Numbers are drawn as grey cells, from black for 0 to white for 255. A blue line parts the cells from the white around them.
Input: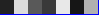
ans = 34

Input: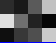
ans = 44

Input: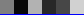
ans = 127

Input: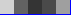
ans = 210

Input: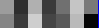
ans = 156

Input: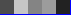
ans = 76

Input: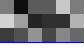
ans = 123

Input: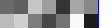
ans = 106
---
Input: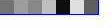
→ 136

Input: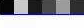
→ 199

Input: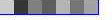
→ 128

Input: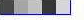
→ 72

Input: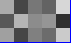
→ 160

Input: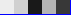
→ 237

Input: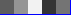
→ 93

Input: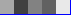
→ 168
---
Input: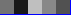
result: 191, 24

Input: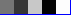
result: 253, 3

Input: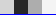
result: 244, 39

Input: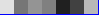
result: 225, 32

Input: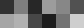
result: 206, 29

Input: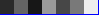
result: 238, 23

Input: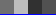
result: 189, 49

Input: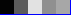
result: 226, 3
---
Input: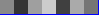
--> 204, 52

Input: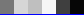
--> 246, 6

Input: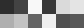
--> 248, 45

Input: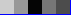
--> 205, 5

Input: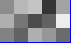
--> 237, 53

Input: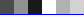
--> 254, 25
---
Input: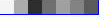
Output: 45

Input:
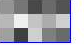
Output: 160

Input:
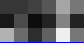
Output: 107

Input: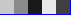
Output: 200

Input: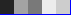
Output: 36

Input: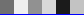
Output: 239

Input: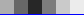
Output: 103

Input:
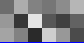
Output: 130
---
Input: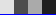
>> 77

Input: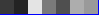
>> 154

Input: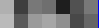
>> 166

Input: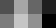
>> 145

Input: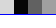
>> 97

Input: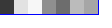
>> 187

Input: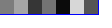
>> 125
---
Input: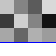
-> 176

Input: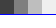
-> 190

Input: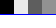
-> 94

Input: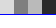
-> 186

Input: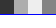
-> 238

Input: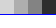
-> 131
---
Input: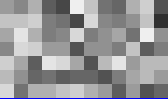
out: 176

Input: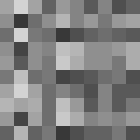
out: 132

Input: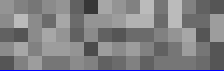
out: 129

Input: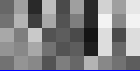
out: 210

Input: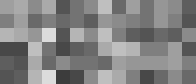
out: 150

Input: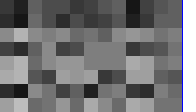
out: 65
